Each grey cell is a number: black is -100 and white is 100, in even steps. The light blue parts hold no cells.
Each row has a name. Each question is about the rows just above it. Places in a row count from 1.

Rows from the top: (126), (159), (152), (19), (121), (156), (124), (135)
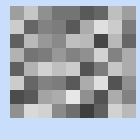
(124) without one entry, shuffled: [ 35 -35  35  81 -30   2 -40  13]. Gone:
[29]
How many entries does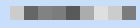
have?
9
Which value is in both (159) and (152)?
[-20]
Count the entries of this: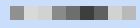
9
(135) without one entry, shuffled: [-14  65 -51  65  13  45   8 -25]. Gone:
[70]
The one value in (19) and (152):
[19]
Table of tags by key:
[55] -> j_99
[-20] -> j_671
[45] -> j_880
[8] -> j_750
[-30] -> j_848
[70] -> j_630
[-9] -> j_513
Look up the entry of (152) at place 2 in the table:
j_880

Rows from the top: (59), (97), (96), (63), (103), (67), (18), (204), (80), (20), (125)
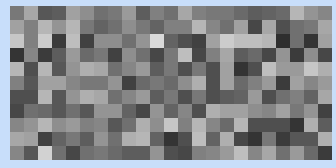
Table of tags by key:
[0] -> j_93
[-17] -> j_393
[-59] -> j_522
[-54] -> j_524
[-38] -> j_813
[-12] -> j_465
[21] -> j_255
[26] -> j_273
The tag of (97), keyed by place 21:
j_465
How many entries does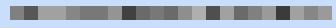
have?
23
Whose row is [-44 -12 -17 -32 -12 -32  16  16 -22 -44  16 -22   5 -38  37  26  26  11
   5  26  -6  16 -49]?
(204)
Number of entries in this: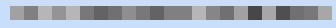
23
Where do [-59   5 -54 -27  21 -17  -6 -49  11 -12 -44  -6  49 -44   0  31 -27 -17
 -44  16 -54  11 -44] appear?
(63)

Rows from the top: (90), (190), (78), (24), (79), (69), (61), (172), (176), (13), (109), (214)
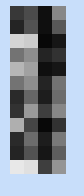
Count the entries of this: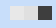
3
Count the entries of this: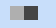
2
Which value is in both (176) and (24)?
[-61]
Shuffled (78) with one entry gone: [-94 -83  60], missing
[66]
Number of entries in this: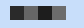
4
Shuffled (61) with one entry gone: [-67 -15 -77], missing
[-20]
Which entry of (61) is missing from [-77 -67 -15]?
[-20]

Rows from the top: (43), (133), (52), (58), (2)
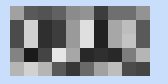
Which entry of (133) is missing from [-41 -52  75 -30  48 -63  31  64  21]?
[-74]
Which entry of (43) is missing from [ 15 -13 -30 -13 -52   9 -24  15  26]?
[-35]
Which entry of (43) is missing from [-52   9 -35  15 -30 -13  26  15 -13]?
[-24]
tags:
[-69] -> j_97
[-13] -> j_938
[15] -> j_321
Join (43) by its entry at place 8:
j_938
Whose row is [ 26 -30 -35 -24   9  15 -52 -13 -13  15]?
(43)
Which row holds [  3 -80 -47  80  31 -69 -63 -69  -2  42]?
(58)
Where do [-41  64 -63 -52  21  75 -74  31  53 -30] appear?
(52)

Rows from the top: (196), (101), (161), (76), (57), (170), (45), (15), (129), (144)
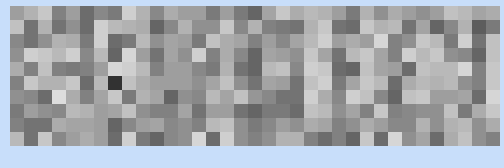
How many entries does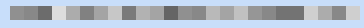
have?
25
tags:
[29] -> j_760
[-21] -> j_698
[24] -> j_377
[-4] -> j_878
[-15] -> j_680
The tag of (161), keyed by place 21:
j_760
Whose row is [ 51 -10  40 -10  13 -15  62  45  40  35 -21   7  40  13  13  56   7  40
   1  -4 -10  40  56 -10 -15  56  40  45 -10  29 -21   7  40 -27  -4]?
(101)
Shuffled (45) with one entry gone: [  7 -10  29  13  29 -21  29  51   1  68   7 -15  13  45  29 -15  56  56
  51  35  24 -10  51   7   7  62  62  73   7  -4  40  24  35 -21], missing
[18]
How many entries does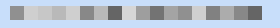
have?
18

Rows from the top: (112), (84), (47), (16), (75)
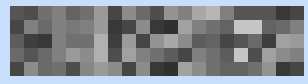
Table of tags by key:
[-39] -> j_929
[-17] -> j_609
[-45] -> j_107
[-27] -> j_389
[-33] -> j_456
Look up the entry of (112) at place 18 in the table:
j_456
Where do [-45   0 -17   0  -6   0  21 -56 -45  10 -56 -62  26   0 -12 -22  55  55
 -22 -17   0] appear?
(84)
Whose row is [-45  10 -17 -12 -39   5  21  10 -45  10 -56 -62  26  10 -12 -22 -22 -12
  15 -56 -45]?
(75)
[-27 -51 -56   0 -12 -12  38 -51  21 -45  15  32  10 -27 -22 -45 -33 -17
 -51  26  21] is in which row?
(47)
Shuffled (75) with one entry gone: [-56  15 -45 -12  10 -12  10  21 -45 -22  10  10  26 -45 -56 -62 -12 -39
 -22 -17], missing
[5]
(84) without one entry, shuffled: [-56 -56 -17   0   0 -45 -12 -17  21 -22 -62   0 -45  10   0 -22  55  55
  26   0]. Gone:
[-6]

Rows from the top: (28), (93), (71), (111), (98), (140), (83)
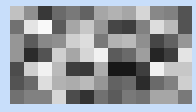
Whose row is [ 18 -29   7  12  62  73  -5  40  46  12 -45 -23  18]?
(71)
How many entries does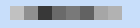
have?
8
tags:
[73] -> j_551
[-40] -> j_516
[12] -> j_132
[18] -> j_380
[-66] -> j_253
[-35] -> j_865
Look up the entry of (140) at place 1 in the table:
j_865
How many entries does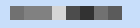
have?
8
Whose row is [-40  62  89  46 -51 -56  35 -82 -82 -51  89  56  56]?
(98)
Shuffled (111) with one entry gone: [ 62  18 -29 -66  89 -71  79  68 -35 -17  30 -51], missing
[24]
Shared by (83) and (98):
[-40]

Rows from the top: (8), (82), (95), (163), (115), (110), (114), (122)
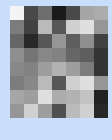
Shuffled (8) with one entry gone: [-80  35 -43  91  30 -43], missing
[-14]
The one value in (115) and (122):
[24]
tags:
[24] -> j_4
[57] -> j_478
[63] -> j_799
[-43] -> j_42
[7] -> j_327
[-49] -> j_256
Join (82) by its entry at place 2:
j_256
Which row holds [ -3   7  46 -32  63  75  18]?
(110)

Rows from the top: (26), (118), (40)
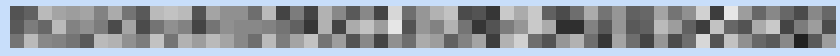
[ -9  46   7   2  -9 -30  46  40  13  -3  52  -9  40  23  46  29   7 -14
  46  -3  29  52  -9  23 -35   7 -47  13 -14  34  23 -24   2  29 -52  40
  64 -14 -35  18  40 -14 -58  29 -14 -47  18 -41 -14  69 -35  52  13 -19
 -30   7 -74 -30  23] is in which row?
(40)
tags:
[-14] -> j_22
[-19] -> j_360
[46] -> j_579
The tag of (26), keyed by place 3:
j_579
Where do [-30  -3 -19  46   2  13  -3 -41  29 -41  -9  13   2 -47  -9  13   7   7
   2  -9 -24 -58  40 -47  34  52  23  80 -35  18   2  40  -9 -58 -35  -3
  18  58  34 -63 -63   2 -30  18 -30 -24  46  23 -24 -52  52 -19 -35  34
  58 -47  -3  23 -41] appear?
(118)

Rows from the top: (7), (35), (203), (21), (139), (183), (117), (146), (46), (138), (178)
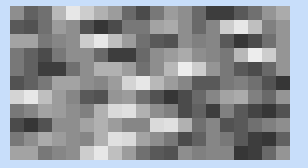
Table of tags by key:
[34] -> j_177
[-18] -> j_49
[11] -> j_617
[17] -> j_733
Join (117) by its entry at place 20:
j_733
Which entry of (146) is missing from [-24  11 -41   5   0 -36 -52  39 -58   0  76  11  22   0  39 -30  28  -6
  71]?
[-47]
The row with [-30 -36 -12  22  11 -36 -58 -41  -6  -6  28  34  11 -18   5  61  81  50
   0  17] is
(35)

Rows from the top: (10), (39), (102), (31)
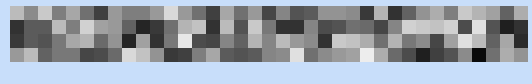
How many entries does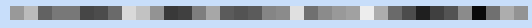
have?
37
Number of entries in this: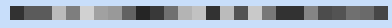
27
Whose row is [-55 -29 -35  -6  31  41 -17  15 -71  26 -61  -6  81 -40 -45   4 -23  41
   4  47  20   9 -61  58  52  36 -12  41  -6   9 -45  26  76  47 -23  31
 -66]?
(102)

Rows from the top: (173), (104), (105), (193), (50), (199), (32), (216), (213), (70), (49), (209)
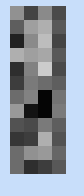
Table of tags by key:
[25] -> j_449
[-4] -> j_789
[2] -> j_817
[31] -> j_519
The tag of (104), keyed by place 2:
j_449
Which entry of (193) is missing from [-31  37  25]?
[31]
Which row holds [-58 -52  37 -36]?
(70)
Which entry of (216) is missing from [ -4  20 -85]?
[-96]
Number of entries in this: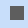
1
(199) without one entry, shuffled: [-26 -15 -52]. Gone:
[-4]

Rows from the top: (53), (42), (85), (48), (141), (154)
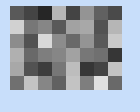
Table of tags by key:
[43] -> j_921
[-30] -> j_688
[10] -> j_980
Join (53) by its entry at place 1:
j_688
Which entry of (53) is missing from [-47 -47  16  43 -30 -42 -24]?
[-70]
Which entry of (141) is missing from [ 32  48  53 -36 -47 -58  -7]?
[-52]

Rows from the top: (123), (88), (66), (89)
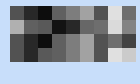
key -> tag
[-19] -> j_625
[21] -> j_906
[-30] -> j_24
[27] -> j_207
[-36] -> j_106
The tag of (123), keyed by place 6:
j_207
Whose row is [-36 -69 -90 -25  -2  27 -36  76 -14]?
(123)
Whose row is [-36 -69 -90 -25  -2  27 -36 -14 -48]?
(66)
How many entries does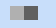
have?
2
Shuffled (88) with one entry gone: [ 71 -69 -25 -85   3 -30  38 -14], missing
[-19]

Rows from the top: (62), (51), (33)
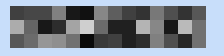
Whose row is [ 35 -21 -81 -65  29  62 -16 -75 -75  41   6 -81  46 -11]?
(51)
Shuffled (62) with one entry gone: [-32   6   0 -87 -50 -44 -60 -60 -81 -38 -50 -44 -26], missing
[-6]
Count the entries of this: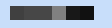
6
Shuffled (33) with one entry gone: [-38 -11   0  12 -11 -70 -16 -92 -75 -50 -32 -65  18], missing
[-55]
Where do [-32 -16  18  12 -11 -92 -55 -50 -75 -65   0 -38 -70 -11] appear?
(33)

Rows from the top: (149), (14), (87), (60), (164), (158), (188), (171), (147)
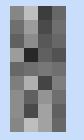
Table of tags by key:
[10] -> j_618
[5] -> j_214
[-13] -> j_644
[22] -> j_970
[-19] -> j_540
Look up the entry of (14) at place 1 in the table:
j_644
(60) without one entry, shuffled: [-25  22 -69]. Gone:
[-36]
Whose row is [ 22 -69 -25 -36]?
(60)
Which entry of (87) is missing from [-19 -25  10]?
[-31]
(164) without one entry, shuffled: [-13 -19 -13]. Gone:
[-7]
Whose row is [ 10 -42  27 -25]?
(171)

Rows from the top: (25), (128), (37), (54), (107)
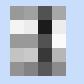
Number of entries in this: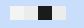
4
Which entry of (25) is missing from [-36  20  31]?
[26]

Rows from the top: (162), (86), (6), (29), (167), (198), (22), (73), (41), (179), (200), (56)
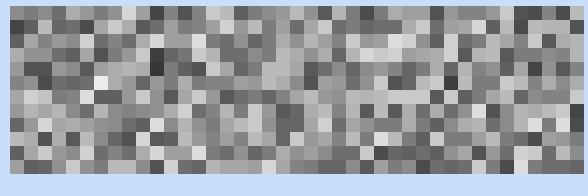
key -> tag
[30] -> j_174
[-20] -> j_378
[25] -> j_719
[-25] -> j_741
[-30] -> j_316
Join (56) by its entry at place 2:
j_741
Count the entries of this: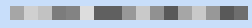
17
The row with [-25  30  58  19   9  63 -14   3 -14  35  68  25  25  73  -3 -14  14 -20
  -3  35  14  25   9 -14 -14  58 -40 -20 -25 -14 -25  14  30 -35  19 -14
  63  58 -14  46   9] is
(200)
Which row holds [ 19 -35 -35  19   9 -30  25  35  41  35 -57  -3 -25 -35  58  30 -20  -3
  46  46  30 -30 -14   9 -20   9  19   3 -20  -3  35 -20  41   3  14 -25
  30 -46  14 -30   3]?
(167)
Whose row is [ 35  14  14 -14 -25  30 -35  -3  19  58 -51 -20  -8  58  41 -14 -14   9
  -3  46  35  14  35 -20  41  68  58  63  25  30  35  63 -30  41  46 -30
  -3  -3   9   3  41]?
(29)
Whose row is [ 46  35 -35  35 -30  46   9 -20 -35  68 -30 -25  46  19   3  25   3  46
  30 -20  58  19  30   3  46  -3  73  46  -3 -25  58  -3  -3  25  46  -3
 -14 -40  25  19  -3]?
(179)
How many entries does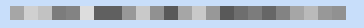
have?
24

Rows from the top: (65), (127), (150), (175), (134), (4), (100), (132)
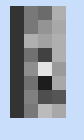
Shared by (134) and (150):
[-60]
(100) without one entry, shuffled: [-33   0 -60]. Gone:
[-39]
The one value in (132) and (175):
[-60]
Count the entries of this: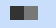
2
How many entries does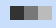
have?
3
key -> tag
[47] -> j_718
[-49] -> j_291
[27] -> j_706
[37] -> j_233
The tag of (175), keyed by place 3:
j_291
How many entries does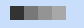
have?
4

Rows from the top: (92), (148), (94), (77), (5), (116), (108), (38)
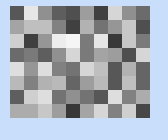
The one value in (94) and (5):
[18]
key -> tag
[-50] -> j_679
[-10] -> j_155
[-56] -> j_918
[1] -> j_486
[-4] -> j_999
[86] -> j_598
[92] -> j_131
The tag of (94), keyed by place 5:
j_131
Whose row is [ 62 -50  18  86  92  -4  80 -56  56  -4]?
(94)
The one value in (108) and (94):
[62]
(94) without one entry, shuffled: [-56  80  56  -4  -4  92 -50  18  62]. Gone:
[86]

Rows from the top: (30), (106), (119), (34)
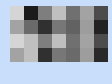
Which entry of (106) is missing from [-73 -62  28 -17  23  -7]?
[-23]
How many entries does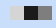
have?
3
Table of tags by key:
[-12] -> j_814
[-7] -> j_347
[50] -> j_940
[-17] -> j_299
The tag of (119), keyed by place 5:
j_814
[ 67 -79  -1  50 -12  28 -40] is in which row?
(30)

